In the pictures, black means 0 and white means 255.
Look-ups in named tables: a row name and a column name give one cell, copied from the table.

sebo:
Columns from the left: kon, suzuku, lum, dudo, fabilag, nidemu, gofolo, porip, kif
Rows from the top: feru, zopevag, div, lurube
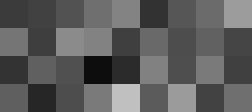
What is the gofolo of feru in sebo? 86
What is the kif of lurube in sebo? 111
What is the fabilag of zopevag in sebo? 63
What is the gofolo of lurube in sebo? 155
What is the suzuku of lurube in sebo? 38
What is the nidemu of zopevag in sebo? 105
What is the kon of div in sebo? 51
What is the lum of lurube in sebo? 77
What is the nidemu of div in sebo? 129
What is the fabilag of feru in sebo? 131
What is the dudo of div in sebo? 13
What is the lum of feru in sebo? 82
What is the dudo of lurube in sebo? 122
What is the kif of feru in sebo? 156
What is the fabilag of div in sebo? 43
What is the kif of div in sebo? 64
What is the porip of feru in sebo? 107
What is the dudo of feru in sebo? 111

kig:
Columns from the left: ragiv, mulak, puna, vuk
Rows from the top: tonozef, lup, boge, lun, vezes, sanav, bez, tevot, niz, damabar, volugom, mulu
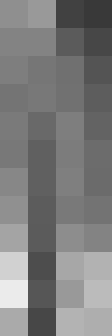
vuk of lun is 93
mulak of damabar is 77
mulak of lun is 120
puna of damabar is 167
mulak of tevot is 92
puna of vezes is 126
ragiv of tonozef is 143
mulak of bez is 96
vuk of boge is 84
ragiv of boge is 126
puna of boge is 112
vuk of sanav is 108
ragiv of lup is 131

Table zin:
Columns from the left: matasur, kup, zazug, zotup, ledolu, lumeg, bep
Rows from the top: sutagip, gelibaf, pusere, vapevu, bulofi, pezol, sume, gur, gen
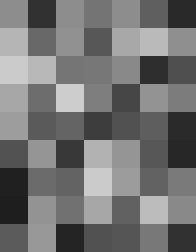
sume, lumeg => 98
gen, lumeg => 120
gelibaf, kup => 104
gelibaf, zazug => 145
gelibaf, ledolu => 168
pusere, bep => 79
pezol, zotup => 178
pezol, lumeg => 87
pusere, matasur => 203
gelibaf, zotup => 87
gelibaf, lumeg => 186
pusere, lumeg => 46
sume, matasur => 32
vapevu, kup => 109
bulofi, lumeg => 94
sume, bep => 122
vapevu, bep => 124
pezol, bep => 39

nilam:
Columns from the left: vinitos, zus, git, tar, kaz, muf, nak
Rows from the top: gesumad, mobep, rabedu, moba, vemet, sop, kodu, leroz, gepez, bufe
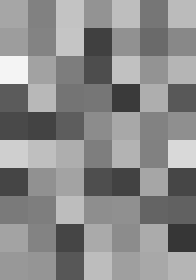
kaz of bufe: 159
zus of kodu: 145
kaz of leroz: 144
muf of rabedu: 147
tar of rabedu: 77
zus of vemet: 67
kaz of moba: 58
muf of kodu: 166
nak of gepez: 54
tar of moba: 118
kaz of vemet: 168
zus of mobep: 131
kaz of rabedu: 193
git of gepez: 69
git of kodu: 163
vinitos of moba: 91
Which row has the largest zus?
sop

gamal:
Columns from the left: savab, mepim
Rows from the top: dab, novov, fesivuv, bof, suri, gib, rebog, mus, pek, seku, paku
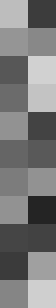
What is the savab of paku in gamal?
133
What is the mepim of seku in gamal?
160
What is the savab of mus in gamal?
146
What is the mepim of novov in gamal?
136
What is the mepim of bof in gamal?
195
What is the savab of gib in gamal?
101
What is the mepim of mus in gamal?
36
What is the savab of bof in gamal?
107
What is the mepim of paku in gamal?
207
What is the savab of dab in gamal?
189
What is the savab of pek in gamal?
69
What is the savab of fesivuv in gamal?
87
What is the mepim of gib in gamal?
89
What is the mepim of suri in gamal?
67
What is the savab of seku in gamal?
59
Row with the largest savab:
dab

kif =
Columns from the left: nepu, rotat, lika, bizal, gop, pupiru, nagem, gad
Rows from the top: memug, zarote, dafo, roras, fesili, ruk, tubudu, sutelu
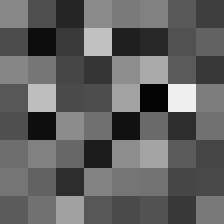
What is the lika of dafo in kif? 70
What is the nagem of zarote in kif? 81
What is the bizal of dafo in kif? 53
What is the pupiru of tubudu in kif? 115
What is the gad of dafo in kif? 56
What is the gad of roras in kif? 125
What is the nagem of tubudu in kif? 70
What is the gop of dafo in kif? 141
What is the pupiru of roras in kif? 4
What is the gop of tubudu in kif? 117
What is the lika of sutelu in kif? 161
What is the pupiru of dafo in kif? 170
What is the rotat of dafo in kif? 118
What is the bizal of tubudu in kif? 131
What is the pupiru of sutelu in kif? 82
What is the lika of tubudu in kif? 45
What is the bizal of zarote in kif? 193
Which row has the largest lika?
sutelu

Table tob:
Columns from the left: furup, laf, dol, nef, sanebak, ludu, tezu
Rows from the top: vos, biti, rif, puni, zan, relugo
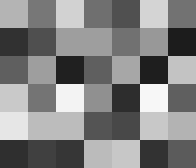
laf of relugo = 64
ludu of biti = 152
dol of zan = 188
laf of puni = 116
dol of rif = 32
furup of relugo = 47
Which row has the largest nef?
relugo

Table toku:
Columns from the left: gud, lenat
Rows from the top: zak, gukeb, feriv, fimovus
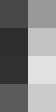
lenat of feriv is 225
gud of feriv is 50
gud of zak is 72
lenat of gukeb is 194
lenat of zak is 153
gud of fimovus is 91
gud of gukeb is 46
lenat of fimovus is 203
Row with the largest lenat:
feriv

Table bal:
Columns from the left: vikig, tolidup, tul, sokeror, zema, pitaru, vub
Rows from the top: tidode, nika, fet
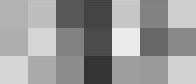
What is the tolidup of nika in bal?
213
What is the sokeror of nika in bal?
75
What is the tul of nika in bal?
129
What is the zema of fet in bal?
158
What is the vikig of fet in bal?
214
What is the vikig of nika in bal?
174
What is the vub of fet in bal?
211

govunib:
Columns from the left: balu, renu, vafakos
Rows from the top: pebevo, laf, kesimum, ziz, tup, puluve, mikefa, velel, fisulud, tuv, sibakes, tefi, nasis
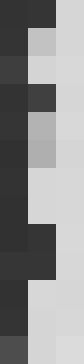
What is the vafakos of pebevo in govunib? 214
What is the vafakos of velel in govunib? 215
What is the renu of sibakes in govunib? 215
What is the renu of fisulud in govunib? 53
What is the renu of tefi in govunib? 213
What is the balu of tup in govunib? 53
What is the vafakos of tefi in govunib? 215
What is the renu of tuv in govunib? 54
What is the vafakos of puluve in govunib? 213
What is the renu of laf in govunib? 194
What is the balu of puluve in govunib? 49
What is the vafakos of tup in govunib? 216
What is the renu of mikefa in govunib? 214
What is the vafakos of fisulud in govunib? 216
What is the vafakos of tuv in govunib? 215
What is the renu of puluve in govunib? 175
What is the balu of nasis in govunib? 77
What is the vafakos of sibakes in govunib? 214
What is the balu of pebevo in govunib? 51
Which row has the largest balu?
nasis

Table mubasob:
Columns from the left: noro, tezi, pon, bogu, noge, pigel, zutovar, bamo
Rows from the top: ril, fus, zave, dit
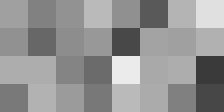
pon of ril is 146
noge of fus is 72
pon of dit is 155
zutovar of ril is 180
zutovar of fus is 160
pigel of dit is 171
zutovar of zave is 173
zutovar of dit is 128
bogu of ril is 186
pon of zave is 132
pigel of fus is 163
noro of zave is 173
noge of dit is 186
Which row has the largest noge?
zave

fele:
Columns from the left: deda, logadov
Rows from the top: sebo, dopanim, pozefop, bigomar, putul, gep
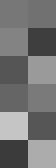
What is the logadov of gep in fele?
172
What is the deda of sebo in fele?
119
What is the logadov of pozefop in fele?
154
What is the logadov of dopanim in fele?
62
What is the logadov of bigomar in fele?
122
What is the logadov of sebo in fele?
113

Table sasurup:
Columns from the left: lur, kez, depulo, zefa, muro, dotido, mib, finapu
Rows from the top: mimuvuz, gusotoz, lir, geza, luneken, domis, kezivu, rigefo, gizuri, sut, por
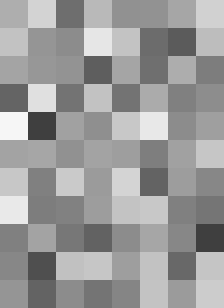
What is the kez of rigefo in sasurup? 125
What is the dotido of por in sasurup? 195
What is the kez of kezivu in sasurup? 128
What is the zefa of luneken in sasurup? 143
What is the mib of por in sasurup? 155
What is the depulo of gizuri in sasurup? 119
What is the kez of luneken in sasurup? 63
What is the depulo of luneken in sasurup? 161
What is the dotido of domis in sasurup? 126
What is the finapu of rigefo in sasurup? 117
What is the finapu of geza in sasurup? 141
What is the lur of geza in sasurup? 100
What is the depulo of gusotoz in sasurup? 140
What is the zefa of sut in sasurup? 198
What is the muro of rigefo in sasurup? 195
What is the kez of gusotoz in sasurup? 149
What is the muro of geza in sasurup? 115
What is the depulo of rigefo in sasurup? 129
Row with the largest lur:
luneken

